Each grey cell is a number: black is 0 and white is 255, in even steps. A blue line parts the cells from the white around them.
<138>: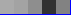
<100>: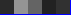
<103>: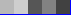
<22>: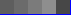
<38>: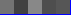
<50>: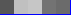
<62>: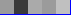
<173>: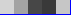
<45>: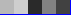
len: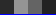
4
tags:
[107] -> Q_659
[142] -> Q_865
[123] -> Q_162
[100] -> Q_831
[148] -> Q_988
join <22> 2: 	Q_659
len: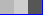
3
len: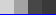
4
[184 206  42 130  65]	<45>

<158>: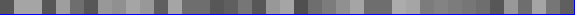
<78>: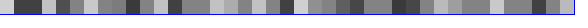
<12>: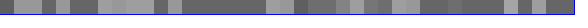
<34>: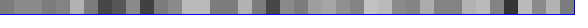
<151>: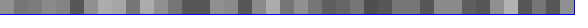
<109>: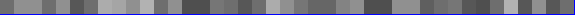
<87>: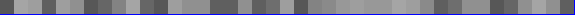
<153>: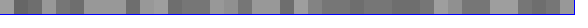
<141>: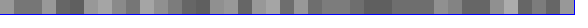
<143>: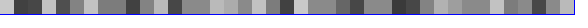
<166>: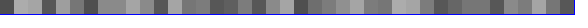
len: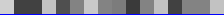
16
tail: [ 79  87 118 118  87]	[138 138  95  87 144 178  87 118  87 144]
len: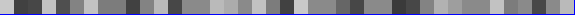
41
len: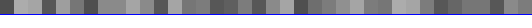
38
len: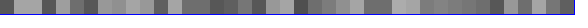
41
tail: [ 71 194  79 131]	[194 124 124  65 131 186  71 138 138 186 172 138 194 124  65 201 138 138
 102  71 138 138  58  71 131 178 158 138 138 194 124 138  71 138 186]

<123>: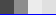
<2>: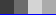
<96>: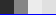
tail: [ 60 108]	[212 171]
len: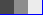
3
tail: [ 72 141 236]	[224]

